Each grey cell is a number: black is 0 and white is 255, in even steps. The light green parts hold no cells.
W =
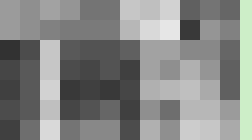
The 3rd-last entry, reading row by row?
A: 204
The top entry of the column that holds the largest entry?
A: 210
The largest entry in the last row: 217
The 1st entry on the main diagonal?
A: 155
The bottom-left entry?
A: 64
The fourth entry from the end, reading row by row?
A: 143
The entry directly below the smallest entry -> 70
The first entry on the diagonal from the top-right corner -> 102
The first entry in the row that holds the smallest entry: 50
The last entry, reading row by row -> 170
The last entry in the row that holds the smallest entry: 102
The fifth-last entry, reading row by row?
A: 176
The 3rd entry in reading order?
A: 162
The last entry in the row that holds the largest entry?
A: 129
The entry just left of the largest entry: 217
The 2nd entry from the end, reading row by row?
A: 198
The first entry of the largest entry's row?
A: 155
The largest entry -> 230

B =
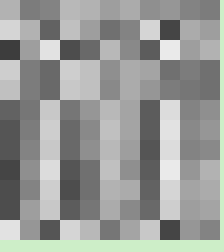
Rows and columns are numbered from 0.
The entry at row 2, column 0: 61
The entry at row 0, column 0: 178
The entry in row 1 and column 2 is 98
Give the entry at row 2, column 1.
158
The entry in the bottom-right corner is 131
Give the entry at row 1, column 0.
213
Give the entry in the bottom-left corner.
226
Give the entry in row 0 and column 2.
131
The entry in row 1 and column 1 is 178
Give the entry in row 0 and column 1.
124
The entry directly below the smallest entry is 206
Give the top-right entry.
124

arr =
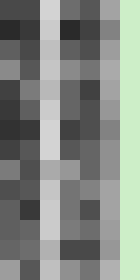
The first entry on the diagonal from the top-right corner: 163
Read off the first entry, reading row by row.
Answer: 73
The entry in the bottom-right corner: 177
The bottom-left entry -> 157
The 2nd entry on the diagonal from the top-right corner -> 65
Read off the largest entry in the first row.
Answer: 211
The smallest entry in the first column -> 42
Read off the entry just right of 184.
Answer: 101
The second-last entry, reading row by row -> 116
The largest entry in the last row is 191
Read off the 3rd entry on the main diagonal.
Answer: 191
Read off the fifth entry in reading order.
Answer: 87

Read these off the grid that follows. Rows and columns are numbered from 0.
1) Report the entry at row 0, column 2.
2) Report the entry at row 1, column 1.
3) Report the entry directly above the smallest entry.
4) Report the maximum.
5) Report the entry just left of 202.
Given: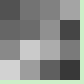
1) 129
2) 108
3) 122
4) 210
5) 137

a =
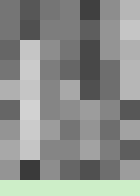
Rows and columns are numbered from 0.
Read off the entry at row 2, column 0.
102
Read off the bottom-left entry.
148
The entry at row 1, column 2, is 125
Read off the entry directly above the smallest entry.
197
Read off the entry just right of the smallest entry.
141
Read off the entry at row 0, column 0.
117
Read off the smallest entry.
58
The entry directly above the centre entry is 102
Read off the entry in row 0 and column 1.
87
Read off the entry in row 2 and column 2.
141
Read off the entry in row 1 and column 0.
117
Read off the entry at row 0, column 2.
117
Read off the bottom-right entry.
156
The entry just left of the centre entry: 133
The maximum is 210
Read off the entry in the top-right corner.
182
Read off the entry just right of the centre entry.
80
